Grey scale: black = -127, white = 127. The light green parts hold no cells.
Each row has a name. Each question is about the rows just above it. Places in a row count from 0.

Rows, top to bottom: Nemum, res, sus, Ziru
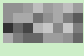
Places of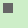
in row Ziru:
2 3 7
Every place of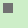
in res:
3
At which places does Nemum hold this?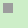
2 4 7
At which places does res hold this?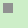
0 4
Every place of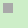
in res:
1 2 5

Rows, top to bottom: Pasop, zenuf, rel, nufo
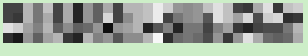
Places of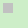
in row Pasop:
4 14 20 22 28
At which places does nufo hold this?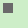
17 19 26 28
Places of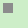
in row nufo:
12 13
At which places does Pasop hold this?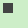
0 1 5 11 23
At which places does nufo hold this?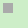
25 29
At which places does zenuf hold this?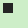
7

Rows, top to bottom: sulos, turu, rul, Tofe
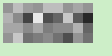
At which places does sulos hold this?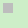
1 4 5
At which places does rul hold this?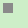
2 5 6
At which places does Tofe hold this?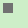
2 5 8
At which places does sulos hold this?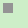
0 3 6 8
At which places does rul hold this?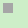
0 1 3

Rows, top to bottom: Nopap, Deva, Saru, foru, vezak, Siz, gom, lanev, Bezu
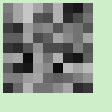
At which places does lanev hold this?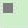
0 1 7
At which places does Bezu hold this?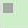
6
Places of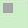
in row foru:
2 5 8

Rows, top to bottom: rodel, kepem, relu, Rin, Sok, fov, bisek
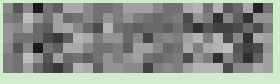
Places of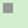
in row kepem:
3 10 12 19 25 26
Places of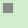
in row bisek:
12 13 16 23 24
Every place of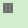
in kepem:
1 4 7 9 14 16
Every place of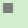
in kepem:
0 11 13 17 20
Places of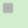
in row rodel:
19 21
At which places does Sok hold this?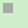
6 7 18 20
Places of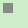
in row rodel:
0 2 8 15

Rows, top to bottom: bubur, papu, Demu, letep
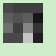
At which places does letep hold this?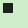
3
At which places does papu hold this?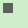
0 2
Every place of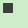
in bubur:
1 2 3
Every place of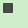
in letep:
0 1

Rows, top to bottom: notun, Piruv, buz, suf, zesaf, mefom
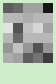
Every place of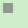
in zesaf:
0 2 4
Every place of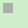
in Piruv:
2
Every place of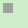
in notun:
2 3
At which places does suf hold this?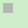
0 2 3 4
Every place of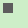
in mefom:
2
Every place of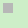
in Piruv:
0 1 3 4

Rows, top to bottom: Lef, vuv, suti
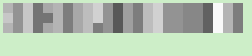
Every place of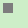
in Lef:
6 13 23
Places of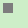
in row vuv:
6 13 23
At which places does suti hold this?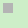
0 5 22

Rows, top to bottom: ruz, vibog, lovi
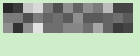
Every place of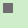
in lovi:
4 5 8
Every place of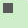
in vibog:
6 8 9 12

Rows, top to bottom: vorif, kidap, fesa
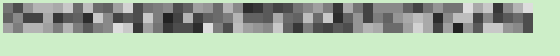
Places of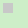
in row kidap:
9 14 32
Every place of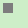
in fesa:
1 5 7 9 21 30
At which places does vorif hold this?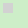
12

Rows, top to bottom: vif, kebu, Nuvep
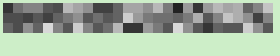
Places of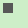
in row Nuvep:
6 9 16 19 22 23 26
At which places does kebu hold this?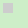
12
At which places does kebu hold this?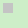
22
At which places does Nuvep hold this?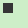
12 13 20
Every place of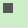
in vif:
4
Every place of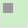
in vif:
18 20

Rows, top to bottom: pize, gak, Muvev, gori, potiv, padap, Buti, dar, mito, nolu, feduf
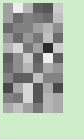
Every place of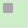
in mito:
1 4
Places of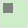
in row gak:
2
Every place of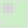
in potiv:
1
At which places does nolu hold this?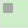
5
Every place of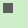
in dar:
1 2
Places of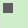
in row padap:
0 3 5

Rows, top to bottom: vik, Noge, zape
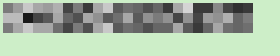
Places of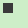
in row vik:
8 16 19 20 24
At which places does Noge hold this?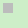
0 1
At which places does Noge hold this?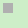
22
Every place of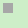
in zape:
1 3 4 9 17 21
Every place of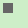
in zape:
13 15 16 20 23
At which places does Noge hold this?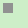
9 14 16 18 21
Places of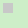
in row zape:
2 10

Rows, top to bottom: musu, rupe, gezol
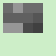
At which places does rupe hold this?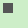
3
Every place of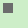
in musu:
0 2 3
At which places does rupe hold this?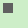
0 1 2
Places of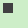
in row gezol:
3
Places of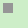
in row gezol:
0 1
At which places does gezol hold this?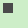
2

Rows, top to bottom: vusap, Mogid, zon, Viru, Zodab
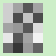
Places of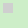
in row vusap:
0
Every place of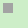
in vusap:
1 3
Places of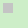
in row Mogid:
2
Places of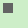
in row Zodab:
3

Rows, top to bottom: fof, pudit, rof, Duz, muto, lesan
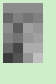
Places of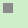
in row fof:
0 1 2 3
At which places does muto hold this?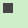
1

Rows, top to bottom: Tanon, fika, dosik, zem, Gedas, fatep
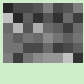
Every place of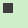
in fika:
7
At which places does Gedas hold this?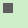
7
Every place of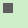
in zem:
1 6
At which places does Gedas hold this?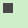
2 3 6
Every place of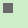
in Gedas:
4
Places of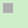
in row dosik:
3
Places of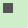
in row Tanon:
3 6

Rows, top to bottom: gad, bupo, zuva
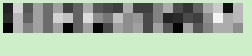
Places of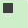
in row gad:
6 11 13 14
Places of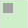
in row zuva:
3 5 8 11 13 15 18
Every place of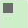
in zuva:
4
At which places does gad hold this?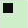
22
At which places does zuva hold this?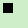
0 6 9 17
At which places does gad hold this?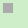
8 12 16 20

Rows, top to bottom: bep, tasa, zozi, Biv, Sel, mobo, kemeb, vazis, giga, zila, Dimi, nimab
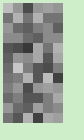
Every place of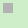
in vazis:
2
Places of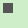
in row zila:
2 3
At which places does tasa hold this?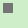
0 2 4 5
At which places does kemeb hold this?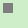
2 5

